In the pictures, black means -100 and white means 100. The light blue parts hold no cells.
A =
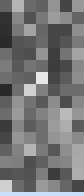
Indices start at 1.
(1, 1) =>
-22
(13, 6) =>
11
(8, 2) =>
-14
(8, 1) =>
-68
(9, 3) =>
-10
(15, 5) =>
-53
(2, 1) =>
-61
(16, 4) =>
21
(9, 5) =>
10
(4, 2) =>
-34
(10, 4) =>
2
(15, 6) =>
-30
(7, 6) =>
-28
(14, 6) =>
4
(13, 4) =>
-4
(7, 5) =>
-45
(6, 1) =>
-3
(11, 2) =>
5
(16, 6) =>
-19
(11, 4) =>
-13
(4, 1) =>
-66
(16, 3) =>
-32
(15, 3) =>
-35
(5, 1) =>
-14
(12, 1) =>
-45
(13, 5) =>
-31
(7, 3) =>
-25
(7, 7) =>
11
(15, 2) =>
-32
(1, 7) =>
19
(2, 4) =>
-5

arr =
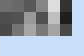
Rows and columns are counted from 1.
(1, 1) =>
-14
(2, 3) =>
20
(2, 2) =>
-36
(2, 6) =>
-76
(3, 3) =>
30

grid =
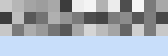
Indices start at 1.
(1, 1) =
58
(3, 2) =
-4
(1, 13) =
-4
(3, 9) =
47
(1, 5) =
32
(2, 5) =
38
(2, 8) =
-39
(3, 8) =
67
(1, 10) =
85
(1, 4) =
23
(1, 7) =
86
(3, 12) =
62

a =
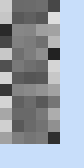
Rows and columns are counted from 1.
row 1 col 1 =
61
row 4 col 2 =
1
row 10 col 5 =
36
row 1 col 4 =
-14
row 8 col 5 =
27
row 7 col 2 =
-28
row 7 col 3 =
-33
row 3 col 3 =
4
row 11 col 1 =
63
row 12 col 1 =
26
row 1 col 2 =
-17
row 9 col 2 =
-25
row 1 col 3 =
-16
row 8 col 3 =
8
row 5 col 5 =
-73
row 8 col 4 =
15
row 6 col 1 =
-37

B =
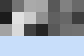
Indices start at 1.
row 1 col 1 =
-57
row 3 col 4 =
-72
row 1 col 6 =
1
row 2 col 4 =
13
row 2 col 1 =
-79
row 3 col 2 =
70
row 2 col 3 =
59

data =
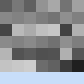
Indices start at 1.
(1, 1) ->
-27
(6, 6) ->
-54
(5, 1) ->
42
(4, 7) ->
-1
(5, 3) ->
-29
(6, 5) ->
-24
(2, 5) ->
-10
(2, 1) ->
7
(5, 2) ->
-35
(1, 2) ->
-6
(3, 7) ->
39
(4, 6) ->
12
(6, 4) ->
-15

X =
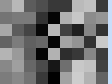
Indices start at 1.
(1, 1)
17
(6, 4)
-41
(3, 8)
5
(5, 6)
-65
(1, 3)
-28
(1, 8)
51
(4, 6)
29
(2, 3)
-4
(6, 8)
52
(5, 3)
-28
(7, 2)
7
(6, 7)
57
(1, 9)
-55
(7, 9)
-22
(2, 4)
-61
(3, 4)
-94
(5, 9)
-53
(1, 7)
46
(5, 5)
40
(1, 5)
-56

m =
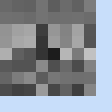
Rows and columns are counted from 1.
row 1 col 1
-18
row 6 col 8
2
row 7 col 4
-28
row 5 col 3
-33
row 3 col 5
18
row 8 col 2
-49
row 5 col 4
-59
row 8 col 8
4
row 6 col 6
-18
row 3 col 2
26
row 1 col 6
-16
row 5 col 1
37
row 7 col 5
-7
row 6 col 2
-35
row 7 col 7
-13
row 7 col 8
-12
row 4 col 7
31
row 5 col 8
51
